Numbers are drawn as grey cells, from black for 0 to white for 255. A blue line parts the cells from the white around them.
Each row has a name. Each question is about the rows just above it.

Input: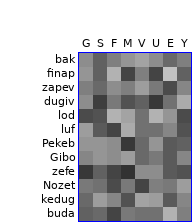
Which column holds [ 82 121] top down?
M
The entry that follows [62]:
[121]

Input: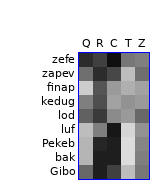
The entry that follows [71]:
[189]
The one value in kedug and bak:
[127]
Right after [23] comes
[213]

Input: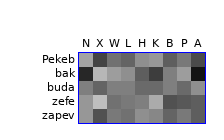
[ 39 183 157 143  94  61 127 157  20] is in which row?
bak
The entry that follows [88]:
[94]
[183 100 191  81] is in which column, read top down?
X
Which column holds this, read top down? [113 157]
W
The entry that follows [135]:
[100]

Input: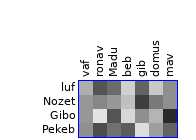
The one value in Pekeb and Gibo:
[143]
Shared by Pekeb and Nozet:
[143]
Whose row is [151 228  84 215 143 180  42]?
Gibo
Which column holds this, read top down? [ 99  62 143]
gib
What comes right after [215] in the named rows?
[143]
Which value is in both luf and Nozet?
[143]

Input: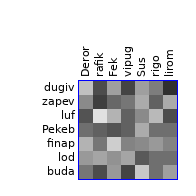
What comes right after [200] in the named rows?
[111]
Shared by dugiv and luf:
[76]
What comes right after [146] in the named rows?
[165]
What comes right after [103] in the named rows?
[118]

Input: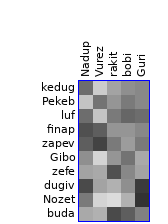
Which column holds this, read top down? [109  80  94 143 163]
Nadup
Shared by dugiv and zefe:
[163]
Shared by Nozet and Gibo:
[212]
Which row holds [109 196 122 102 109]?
luf
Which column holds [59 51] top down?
Guri
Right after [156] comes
[122]

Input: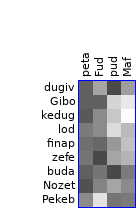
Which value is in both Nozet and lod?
[139]
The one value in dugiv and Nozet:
[165]
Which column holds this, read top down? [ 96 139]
Fud
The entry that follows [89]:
[139]
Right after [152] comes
[193]
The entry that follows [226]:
[117]
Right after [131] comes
[165]

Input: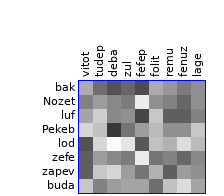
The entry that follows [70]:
[199]
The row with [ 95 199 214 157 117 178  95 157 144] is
zapev
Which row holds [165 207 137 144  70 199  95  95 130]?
luf
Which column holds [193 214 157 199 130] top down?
tudep
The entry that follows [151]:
[123]

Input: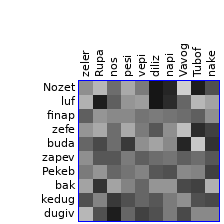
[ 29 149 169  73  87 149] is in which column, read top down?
Rupa
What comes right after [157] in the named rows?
[22]
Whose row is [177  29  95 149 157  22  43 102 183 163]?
luf
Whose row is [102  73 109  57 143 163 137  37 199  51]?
buda

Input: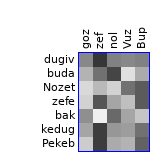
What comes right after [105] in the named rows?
[165]
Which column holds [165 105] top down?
nol
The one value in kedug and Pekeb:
[61]

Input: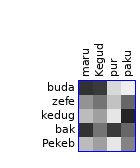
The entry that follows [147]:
[116]
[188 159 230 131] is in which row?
Pekeb

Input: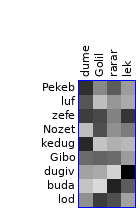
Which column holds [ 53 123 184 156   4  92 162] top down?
lek
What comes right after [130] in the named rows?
[53]
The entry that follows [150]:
[170]
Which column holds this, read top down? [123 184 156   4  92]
lek
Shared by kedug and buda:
[196]
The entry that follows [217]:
[33]
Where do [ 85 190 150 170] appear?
luf

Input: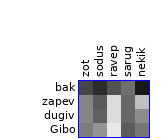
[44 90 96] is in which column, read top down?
sodus
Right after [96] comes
[219]

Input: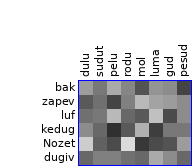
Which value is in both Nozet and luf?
[75]
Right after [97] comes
[75]
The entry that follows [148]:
[140]

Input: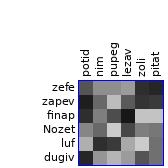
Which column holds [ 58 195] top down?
pitat
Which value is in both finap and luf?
[46]

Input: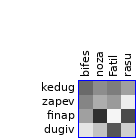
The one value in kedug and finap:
[160]
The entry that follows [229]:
[194]
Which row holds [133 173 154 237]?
zapev

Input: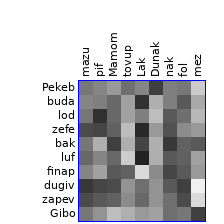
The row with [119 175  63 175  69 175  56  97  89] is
bak
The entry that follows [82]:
[139]
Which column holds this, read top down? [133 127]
pif
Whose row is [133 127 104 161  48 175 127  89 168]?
buda

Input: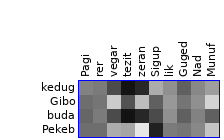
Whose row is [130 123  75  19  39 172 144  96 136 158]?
kedug
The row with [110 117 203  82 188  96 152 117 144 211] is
Gibo
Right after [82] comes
[188]
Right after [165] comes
[230]

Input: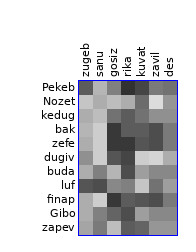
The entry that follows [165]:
[122]
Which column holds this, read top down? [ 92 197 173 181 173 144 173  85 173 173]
zugeb
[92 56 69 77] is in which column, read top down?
rika
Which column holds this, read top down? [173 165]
zugeb
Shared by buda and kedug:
[173]

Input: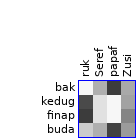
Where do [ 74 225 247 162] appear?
kedug
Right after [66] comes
[155]
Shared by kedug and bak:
[247]

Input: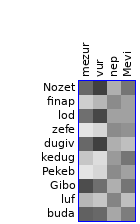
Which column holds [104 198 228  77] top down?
mezur
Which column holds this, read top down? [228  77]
mezur
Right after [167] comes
[125]
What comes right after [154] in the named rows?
[117]
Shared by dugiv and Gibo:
[175]
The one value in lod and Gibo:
[111]

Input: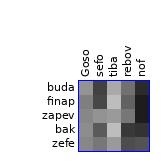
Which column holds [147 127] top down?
Goso
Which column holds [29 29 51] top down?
nof
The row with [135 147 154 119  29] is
zapev
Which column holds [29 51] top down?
nof
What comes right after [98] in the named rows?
[29]
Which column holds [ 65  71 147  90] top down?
sefo
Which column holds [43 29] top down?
nof

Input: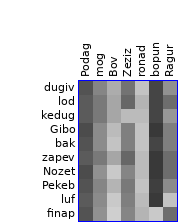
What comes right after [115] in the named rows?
[195]
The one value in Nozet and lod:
[109]
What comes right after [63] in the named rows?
[139]
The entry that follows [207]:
[133]
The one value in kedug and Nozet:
[187]
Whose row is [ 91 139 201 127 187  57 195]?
luf

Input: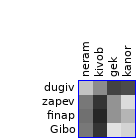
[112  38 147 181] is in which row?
finap
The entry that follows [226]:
[211]
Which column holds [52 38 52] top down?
kivob
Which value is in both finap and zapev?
[147]

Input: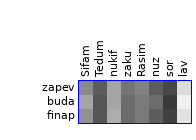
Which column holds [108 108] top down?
zaku
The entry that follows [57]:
[240]
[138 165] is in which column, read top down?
Sifam
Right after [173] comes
[108]
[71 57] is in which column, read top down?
sor
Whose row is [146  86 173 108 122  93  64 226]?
finap

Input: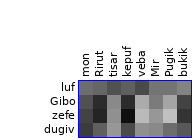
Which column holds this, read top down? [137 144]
tisar
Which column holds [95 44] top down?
kepuf
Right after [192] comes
[52]

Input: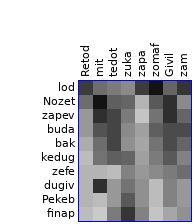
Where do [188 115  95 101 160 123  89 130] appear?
kedug
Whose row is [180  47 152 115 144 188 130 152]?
dugiv
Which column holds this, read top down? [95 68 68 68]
tedot
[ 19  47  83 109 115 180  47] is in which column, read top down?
mit
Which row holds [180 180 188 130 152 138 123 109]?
zefe
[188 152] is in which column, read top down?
tedot

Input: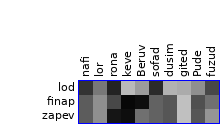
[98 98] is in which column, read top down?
sofad
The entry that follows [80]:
[112]
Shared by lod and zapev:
[143]

